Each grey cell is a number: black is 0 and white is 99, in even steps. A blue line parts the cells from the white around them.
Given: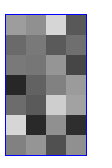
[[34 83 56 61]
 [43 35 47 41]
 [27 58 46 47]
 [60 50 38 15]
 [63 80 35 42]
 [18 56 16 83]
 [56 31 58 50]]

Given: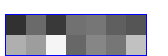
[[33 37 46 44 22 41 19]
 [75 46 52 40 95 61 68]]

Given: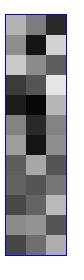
[[16 48 69]
 [82  8 55]
 [36 54 78]
 [89 33 23]
 [71  3 11]
 [51 16 51]
 [55  8 61]
 [33 65 36]
 [46 33 38]
 [72 39 28]
 [33 57 54]
 [67 43 27]]

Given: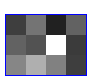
[[38 13 45 24]
 [23 99 32 38]
 [24 50 68 52]]

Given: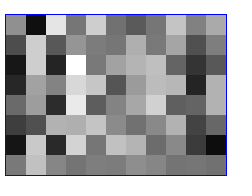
[[66 50 76 46 35 44 80 46 89  6 56]
 [49 31 64 47 68 46 48 58 34 80 30]
 [34 20 39 74 70 63 47 99 14 80  9]
 [69 14 71 73 60 33 77 84 51 63 15]
 [69 39 37 81 65 51 36 91 17 61 41]
 [40 26 69 53 44 54 76 68 69 31 24]
 [ 5 23 53 42 70 75 46 82 16 78  8]
 [44 46 45 52 55 48 49 45 52 75 47]]

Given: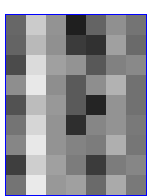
[[45 56 39 12 57 79 40]
 [41 62 19 23 56 72 39]
 [53 50 34 57 62 85 29]
 [44 69 55 35 55 90 55]
 [44 57 14 35 59 73 32]
 [47 57 52 18 57 83 45]
 [46 68 48 51 57 90 52]
 [52 48 23 48 62 80 24]
 [47 66 41 62 59 91 45]]

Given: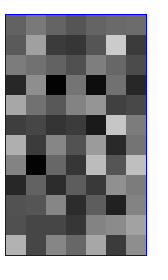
[[42 41 39 33 39 47 38]
 [23 79 33 21 23 62 35]
 [29 40 49 31 38 44 48]
 [15 44  5 45  1 55 15]
 [28 25 58 51 34 44 65]
 [48 77 10 23 20 27 24]
 [45 16 60 32 52 23 68]
 [74 33 73 21 40  1 51]
 [48 56 22 36 17 38 15]
 [51 13 36 17 52 33 32]
 [63 54 51 21 27 27 31]
 [55 23 65 40 52 27 69]]

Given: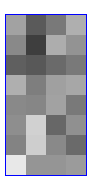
[[68 47 35 63]
 [57 67 24 53]
 [47 41 34 37]
 [65 62 49 68]
 [47 63 52 53]
 [56 40 81 55]
 [41 53 80 51]
 [60 58 58 90]]
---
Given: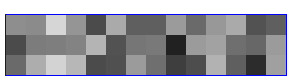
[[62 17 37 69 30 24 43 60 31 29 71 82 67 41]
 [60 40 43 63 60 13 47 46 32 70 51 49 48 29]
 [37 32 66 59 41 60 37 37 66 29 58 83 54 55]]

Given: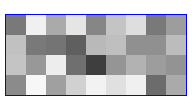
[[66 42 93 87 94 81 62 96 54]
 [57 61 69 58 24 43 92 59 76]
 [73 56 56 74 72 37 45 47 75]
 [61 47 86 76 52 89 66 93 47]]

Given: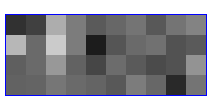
[[45 16 40 48 34 39 41 46 39 38]
 [57 32 29 35 42 27 38 59 41 37]
 [35 32 44 41 33 11 48 79 41 71]
 [51 45 34 45 40 35 48 67 25 19]]

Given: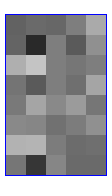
[[41 41 52 21 46]
 [43 42 48 70 69]
 [56 48 44 52 53]
 [46 60 53 64 47]
 [64 43 49 35 45]
 [49 46 49 76 68]
 [56 35 49 16 39]
 [66 49 40 41 38]]

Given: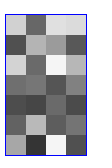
[[31 95 20 65]
 [45 36 72 38]
 [29 41 27 30]
 [50 33 46 43]
 [71 95 41 82]
 [34 60 70 31]
 [85 87 40 81]]

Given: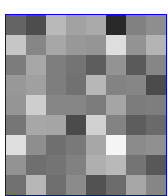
[[52 65 42 32 54 43 71 44]
 [34 45 72 68 50 45 43 57]
 [56 54 95 65 47 43 55 86]
 [41 36 51 81 29 64 65 46]
 [49 48 64 48 52 52 80 58]
 [29 52 51 71 44 49 62 59]
 [52 35 57 36 45 49 65 48]
 [70 57 86 58 59 65 52 77]
 [55 50 16 66 63 72 30 39]]
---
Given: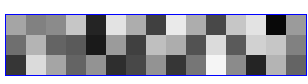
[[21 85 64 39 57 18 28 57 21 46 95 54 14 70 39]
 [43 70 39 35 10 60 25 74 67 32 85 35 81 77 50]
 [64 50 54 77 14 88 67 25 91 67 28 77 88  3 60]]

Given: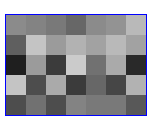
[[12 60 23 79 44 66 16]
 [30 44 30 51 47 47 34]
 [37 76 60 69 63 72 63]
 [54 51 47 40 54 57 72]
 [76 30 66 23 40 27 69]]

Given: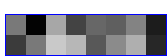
[[23 47 78 71 34 54 68 15]
 [47  1 65 26 40 37 51 11]]

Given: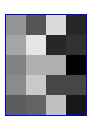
[[36 39 75  9]
 [51 68 68  1]
 [54 78 27 27]
 [58 33 85 15]
 [64 89 15 19]]

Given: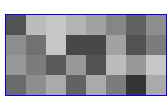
[[32 73 77 70 63 52 38 55]
 [41 55 66 38 66 48 20 66]
 [55 44 77 28 28 63 32 48]
 [59 48 35 59 32 73 59 77]]

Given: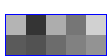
[[35 32 42 50 57]
 [70 20 67 46 81]]

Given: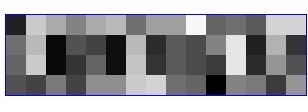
[[13 79 66 51 66 72 43 62 62 96 39 43 35 82 82]
 [32 26 47 26 55 55 79 82 43 39  0 51 47 23 58]
 [39 79  3 20 39  6 76 20 35 29 23 89 17 58 32]
 [43 72  3 32 26  6 72 17 35 29 51 89 13 69 20]]

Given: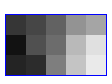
[[ 7 31 42 72 87]
 [14 17 49 76 91]
 [21 27 38 57 64]]
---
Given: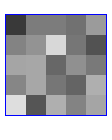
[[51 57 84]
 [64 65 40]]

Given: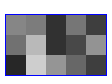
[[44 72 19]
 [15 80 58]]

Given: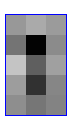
[[45  1 54]
 [76 37 62]]

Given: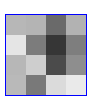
[[89 48 21]
 [71 80 29]]

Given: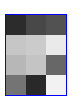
[[77 79 91]
 [71 76 40]]

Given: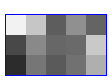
[[28 53 40]
 [17 46 35]]

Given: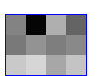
[[47 57 49]
 [78 83 65]]

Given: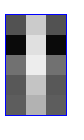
[[ 4 87  4]
 [44 92 44]]

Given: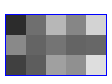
[[53 39 45]
 [25 36 62]]
